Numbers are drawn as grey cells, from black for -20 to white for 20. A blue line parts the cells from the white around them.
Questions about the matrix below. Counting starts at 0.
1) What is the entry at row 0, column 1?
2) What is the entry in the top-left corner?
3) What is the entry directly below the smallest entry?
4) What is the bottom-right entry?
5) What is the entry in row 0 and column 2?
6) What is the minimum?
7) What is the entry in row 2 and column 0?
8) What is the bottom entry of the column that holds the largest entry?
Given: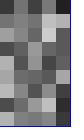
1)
-2
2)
-11
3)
8
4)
-11
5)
-10
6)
-15
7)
5
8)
1
